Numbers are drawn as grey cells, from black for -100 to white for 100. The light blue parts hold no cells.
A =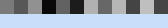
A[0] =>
-4
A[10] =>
50
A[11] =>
-46

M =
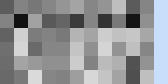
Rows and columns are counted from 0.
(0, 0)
-27
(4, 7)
47
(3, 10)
5
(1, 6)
4
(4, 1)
29
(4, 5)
60
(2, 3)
3
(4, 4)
13
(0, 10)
4
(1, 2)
27
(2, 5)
41
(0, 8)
49
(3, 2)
-17
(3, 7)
67
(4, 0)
-15
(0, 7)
16
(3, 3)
5
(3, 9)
50
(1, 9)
-84
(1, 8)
-5

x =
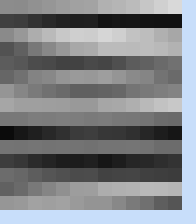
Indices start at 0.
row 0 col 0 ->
10
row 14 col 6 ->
16
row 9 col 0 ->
-91
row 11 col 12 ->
-60
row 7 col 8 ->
32
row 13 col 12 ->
42
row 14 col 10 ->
-12
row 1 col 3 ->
-68
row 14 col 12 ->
-33
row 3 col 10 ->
48
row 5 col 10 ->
4
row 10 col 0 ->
-9
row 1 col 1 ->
-52
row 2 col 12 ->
31
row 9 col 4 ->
-62
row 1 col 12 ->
-86
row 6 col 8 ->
-19
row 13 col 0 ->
-24
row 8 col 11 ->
-15
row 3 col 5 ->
32
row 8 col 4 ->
-1
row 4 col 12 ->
-11
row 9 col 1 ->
-82
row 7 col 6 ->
20
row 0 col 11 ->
63
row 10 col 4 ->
-9
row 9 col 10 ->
-70
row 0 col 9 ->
47
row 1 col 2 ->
-61
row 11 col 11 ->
-64
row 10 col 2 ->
-8
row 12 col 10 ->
-50
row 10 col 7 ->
-9
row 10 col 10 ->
-10

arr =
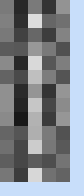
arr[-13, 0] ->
-4
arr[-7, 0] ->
13
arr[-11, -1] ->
3
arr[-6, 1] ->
-72
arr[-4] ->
[-21, -33, 37, -4, -36]
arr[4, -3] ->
70
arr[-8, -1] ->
-34
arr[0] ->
[-4, -69, -4, -59, 15]
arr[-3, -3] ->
60
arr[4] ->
[8, -69, 70, -32, -1]
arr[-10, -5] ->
-29
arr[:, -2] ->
[-59, -20, -52, -5, -32, -2, -59, -44, -54, -4, -6, -39, -11]
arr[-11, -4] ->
-49
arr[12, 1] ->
-53
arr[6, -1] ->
17
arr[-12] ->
[0, -63, 73, -20, -12]
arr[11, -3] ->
-28

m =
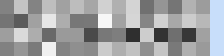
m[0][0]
2
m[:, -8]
[64, 94, -6, 59]
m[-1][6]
8
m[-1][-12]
88
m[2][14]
26
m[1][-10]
-7
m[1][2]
26
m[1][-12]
80
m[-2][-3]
-13
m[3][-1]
21
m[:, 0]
[2, -9, 24, 1]
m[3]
[1, 18, -4, 88, 3, 12, 8, 59, 37, 51, 12, 54, -5, 37, 21]
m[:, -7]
[38, 27, -1, 37]
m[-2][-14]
71
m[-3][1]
-29
